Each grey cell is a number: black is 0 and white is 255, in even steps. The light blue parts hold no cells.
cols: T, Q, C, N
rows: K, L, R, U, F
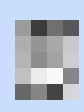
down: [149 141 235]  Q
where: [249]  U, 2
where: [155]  K, 0

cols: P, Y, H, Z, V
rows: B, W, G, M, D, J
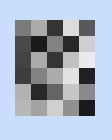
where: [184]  J, 0
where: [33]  M, 4
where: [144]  J, 3
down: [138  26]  V
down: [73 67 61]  P
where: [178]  D, 0

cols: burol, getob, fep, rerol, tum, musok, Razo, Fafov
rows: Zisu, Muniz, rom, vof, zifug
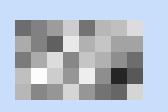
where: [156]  Zisu, 2
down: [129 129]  getob

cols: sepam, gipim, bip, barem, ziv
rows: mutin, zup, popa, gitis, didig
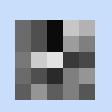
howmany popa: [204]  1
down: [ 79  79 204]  gipim
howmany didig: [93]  2

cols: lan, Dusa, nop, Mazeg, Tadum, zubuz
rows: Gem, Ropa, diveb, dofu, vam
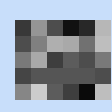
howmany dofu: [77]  1
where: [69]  dofu, 0
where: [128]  Ropa, 1
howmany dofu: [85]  4
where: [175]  Ropa, 2
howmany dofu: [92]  0

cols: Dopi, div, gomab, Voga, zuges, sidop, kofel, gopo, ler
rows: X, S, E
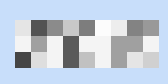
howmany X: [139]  1
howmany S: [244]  5
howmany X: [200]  1
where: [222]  E, 1

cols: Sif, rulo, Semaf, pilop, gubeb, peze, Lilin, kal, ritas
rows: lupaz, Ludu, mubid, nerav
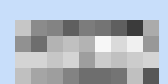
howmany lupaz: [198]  1
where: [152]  Ludu, 8
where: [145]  Ludu, 0
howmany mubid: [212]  4

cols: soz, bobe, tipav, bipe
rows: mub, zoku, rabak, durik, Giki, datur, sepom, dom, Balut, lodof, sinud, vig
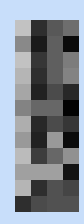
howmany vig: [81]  2
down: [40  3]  bipe
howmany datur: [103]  2
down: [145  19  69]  bipe
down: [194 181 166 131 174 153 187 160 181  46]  soz
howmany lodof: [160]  3

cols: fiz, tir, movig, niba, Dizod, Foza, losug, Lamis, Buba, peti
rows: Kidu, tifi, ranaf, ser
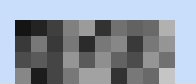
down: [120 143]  Foza
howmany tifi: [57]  3
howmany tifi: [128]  0
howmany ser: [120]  2
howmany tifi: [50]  0
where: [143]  ranaf, 5

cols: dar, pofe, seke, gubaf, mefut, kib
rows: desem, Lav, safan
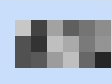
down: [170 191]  gubaf
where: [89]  safan, 1

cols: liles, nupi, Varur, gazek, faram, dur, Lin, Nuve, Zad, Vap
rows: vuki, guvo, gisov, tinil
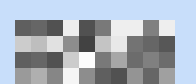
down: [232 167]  Lin
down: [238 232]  Lin
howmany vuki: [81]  2
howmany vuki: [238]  4
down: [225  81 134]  Varur
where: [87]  guvo, 9

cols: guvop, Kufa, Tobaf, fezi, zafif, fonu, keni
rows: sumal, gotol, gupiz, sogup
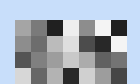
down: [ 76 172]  zafif
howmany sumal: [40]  0
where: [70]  sogup, 6

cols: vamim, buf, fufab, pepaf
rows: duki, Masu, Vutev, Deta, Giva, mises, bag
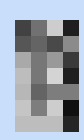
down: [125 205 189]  fufab
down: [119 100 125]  buf
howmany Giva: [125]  2
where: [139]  Masu, 3
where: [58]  Vutev, 3
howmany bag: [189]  3

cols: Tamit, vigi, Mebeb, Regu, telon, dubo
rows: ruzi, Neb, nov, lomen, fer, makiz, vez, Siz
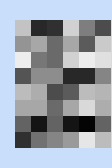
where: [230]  Siz, 4
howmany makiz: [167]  3
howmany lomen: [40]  2
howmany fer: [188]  2
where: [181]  fer, 5
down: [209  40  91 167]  Regu
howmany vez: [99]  3

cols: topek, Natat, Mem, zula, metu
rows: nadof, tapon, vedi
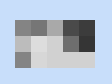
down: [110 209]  zula
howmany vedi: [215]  1
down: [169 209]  Mem
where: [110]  tapon, 3

